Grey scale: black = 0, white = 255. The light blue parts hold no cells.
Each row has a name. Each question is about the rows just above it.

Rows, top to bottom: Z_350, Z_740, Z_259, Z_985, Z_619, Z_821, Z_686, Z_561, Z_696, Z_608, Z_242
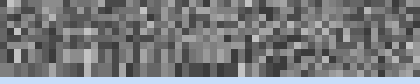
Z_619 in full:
[102  59 195  73 140 115  89  59 115 165 140 140 195 165  89 127  73 115
 140  73 165 127  89 153 102 140  73 115 127 153 127 165 140 153 115 127
 115 165 165  73 127 140  89 181 153 102 181 102  73 165  89  89  59 153
  73 102 153 127  59 140]
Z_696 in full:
[102  59 195  73 140 115  89  59 115 165 140 140 195 165  89 127  73 115
 140  73 165 127  89 153 102 140  73 115 127 153 127 165 140  59 115  59
 115 165  59  89  59 127  59 140 140 102 181  59 102 127 115 140 115 153
  59 127 181  89  89 181]
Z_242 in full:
[127 127 102 115  89 102 115 165 115 102  89  73 181 102 115 115  73 165
  59  89 127 102 102 140 127  59 102  73  73  59 102  59  73  73 195 115
 153 102  73  59 127 140 127  73 102 127 127 153 165 127 127 165 102 140
  59 127 115 153 165  89]
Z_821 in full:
[102  73  73 115 102 102 102  73  73 140  73  89 127 102 102 102 115 115
  59  89  73  73 115 127 102 127 165 165 140 115 153 140  59 115 115  59
 195 127  89 102  89  59  59  89 115 153 115 153  73 181 102 102  73 153
  89  89 102 102  89 127]
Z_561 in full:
[102  59 195  73 140 115  89  59 115 165 140 140 195 165  89 127  73 115
 140  73 165 127  89 153 102 140  73 115 127 153 127 165 140  59 115  59
 102 102 165 102 140 153  73  59  59 115  59 115 115 115 153 140 102  89
 140 165  89 102 140 153]

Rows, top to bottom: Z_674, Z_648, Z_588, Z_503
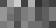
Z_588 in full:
[150 111  95 124 136  79  95 124]
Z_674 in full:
[ 79 165 204  64 177  50  79  64]
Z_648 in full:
[150 124  95 124 136  79  95 124]

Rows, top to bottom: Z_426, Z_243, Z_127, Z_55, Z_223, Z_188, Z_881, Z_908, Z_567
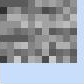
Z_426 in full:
[ 91  91  91  91 117 162 146 162 146 117 146]
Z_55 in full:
[146 146 146 187 146 187 162 162 175 187 162]

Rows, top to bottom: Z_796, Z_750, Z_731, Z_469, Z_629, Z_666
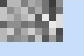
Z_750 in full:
[195 142 170 195 129 170 115  74 115]
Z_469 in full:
[101 142 142 115 129 101 101 234 221]
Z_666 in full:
[183 129 142 154 115 195  88 154  88]

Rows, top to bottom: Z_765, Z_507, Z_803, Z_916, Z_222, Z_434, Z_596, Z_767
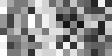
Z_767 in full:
[254 122 122 165  50 225 211 211 241 150 225 150 122  50  96 150]
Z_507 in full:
[254 122 122 165  50 225 211 211 122 134  80 196  80  66  66 196]
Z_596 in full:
[241  66 109 150 134 122 196 241  66 241  50 225 109  96  96 122]

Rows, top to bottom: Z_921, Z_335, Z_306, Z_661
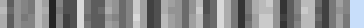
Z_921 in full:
[172  93 147 132 120 186 160  36 132  80  80 217 120  93  93 160 147 107
 132 202 160  65  80 172 160 147 107 147 186  80 107 217 172 120  52 120
 172 186 202 147  52  93 132 186 186 107  65 120 160 132]
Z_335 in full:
[186 107 147 132 120 186 172  36 120  80  80 217 120  93 107 172 147 107
 132 202 160  65  80 172 147 147 107 147 202  80 107 217 172 120  52 120
 172 186 186 147  52  93 132 202 186  93  65 120 147 132]
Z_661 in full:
[172  93 147 132 132 186 160  36 132  65  80 217 120  93  93 160 147 107
 132 202 160  65  80 186 160 147 107 160 186  93 107 217 172 120  52 120
 160 202 202 147  52  93 132 186 186  93  65 120 160 120]

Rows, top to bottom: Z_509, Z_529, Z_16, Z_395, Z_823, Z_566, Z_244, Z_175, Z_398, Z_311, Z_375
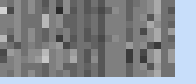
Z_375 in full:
[127 113 140 113 140 113  98 127 113 127  98 113  86 113  86 127 127 127
  98 127 127 140 169 113 113]
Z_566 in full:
[184  86 140 113 140 113  98 127  58 127  86 113  86  98  73 113 140 127
  98 127 127 140 169 113  98]

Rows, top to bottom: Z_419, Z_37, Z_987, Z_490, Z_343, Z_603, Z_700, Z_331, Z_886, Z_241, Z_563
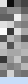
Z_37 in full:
[112 140 140  96]
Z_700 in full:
[196  82 182 167]
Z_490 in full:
[224 210 140 126]

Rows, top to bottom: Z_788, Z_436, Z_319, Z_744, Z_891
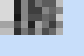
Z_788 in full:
[217 217  34 133  62 117  92  92 189]

